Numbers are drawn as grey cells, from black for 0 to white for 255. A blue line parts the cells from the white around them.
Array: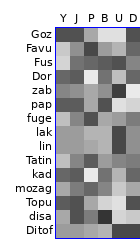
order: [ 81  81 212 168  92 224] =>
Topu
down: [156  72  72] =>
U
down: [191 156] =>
Y
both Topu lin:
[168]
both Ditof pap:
[168]
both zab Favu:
[144]
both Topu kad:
[92]

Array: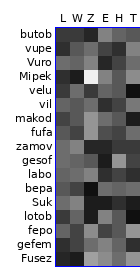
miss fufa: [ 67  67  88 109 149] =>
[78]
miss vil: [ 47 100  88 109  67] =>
[120]
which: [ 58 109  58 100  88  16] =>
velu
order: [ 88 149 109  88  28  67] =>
makod
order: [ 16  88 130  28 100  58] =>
lotob

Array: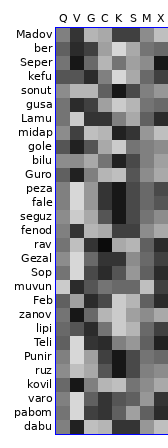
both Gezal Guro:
[140]
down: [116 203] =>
Q
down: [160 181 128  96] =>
C
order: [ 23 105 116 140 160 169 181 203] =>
zanov
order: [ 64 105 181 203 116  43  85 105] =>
lipi
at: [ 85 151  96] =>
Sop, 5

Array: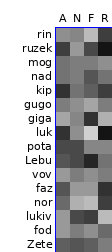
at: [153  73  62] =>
lukiv, 1
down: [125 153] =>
N
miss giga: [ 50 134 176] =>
[165]
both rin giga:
[134]
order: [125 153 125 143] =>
vov
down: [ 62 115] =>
A

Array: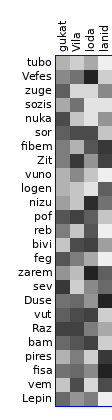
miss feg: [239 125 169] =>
[85]
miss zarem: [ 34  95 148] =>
[188]
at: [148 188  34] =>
zarem, 1

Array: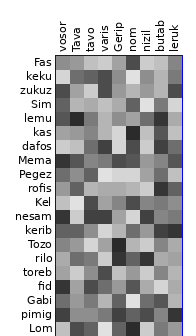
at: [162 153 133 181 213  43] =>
kas, 1
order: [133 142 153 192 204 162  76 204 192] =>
Fas
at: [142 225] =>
keku, 5

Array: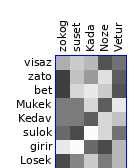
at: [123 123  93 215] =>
Kedav, 1
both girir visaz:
[184]

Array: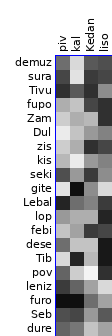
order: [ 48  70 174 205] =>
zis
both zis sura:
[70]

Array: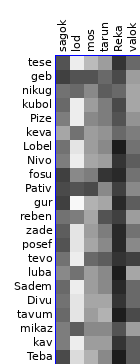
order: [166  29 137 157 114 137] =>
luba
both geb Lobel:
[157]
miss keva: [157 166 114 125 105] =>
[147]
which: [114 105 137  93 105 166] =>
nikug
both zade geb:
[157]
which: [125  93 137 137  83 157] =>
mikaz

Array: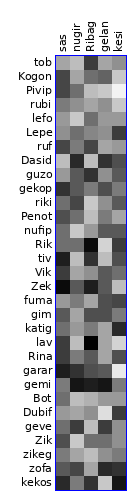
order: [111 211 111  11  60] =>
Rik
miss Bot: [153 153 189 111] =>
[177]
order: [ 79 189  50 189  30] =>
tiv
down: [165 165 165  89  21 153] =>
gelan
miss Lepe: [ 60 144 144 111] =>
[134]
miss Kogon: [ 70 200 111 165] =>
[99]
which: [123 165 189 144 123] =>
zikeg

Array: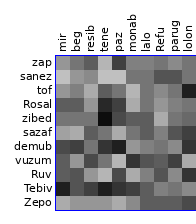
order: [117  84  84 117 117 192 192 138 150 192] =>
sanez
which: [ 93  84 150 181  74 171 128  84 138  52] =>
Ruv
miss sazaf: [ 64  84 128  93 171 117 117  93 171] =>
[161]
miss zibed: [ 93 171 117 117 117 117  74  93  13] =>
[105]

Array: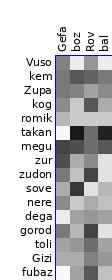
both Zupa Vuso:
[130]
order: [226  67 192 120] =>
zudon
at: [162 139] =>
Zupa, 3
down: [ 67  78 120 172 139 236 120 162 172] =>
Gefa
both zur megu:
[78]
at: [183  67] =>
gorod, 2
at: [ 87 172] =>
kog, 3

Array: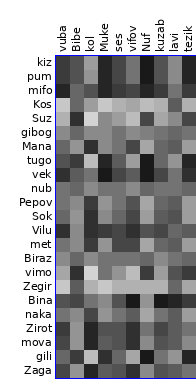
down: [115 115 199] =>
Muke
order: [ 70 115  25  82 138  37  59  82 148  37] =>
pum
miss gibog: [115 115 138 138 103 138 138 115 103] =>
[127]
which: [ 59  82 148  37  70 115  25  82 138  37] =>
pum

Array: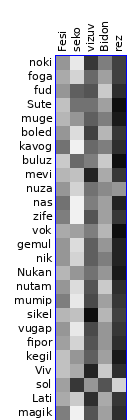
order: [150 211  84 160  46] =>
fipor
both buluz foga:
[105]
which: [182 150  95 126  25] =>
muge
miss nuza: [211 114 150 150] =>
[138]

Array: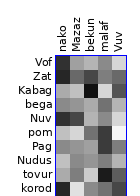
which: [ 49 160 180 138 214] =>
Vof
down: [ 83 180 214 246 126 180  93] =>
Vuv
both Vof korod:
[138]

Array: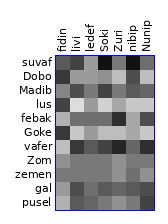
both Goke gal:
[155]
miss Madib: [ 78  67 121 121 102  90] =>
[133]

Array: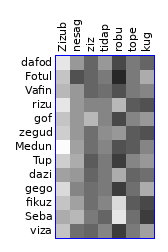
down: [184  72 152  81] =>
robu
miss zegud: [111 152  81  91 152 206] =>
[142]
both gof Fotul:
[196]

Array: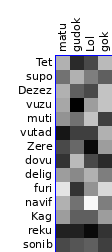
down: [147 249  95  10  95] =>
Lol
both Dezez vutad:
[177]
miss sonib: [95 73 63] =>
[85]
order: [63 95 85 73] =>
sonib
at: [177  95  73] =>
Dezez, 1
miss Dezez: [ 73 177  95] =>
[195]
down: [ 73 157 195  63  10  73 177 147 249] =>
Lol

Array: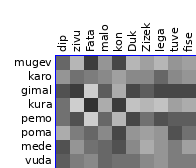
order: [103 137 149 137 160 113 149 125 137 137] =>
karo
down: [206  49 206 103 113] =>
Fata
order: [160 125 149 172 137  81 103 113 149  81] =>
mede

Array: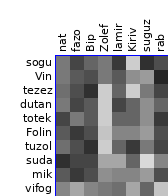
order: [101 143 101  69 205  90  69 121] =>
dutan
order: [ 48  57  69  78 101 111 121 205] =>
tuzol

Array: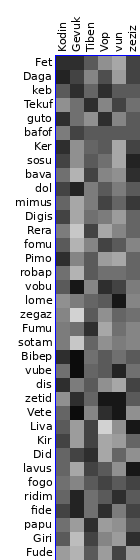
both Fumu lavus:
[167]
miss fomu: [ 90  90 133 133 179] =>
[67]
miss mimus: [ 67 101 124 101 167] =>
[56]
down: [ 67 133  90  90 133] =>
Tiben
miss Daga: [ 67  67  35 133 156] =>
[78]

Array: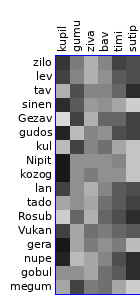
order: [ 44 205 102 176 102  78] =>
Rosub
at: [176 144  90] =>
lev, 3
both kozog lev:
[144]
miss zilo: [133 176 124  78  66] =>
[55]
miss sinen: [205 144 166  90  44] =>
[154]
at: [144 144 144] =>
Nipit, 2

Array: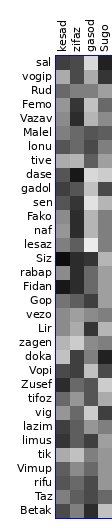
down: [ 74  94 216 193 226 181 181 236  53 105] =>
gasod
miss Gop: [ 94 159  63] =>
[116]

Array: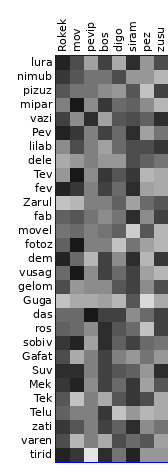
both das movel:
[106]
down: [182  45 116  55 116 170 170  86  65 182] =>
zusu
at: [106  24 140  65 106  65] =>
vusag, 1
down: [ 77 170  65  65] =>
zusu

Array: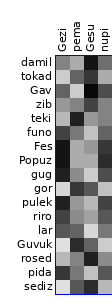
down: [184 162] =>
Gesu
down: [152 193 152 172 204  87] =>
Gesu
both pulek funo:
[67]
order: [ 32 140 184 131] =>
rosed

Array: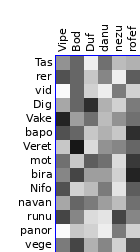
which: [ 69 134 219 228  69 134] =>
runu
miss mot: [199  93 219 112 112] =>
[57]
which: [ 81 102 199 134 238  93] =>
rer
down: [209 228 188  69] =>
nezu
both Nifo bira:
[209]

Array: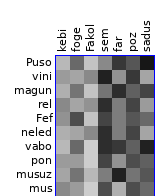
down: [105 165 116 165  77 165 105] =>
foge
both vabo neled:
[45]
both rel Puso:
[137]

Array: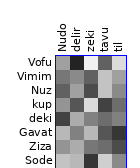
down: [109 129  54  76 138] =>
til
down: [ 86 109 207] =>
tavu

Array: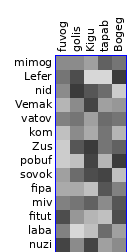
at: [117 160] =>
vatov, 2
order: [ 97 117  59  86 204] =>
Zus
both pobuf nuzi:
[68]
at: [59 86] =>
nid, 2
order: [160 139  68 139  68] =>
nuzi
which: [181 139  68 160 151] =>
Vemak

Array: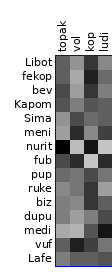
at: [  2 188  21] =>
nurit, 1
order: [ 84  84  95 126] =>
Kapom

